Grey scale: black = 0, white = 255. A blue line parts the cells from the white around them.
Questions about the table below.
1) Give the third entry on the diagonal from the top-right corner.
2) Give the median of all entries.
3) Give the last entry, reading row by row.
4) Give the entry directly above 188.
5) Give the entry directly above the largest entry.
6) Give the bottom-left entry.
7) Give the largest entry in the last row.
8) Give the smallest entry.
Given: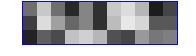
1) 153
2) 119
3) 127
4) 200
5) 220
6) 34
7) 208
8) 28

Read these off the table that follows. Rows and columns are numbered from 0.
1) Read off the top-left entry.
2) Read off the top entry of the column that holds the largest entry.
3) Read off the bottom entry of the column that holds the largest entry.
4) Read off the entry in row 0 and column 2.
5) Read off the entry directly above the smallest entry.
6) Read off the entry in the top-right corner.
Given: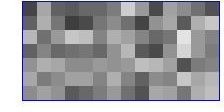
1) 68
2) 140
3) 118
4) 97
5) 90
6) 82

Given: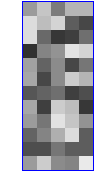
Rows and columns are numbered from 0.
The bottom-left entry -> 155
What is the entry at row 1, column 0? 220
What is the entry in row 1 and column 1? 189
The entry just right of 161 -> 99
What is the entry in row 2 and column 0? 220
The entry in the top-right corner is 181
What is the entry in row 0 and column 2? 124
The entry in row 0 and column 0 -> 155
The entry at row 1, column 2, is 212
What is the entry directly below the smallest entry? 161
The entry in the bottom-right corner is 234

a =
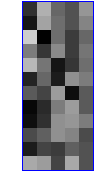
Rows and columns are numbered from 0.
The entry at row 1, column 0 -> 21
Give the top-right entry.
150
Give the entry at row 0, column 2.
103
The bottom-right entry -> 82
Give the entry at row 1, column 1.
163
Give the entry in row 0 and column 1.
176
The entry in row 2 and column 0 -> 205
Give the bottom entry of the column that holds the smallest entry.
156
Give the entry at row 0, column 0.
48
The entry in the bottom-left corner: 169
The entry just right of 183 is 117

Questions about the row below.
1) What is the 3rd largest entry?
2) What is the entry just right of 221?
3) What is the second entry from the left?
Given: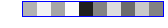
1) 221
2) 108
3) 242

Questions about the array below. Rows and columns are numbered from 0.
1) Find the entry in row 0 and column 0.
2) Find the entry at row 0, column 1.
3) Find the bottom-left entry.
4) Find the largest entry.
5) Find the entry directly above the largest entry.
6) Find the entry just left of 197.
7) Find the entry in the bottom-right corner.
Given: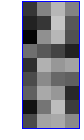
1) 54
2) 131
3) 75
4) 197
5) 183
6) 54
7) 138

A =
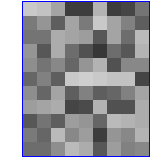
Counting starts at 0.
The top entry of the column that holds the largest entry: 61
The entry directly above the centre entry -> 149
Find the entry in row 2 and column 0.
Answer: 116
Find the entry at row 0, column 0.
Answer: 201
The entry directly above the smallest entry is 87
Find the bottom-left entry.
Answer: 109
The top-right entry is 116
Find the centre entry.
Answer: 207
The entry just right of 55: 109
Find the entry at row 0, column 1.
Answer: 194
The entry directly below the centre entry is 129
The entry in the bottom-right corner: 136
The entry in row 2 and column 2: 172
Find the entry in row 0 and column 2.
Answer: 164
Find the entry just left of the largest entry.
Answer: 201
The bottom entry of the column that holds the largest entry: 172
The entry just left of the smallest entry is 81
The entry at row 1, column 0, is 122
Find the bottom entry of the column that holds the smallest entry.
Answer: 87
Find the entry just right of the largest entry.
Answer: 201
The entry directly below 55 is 179
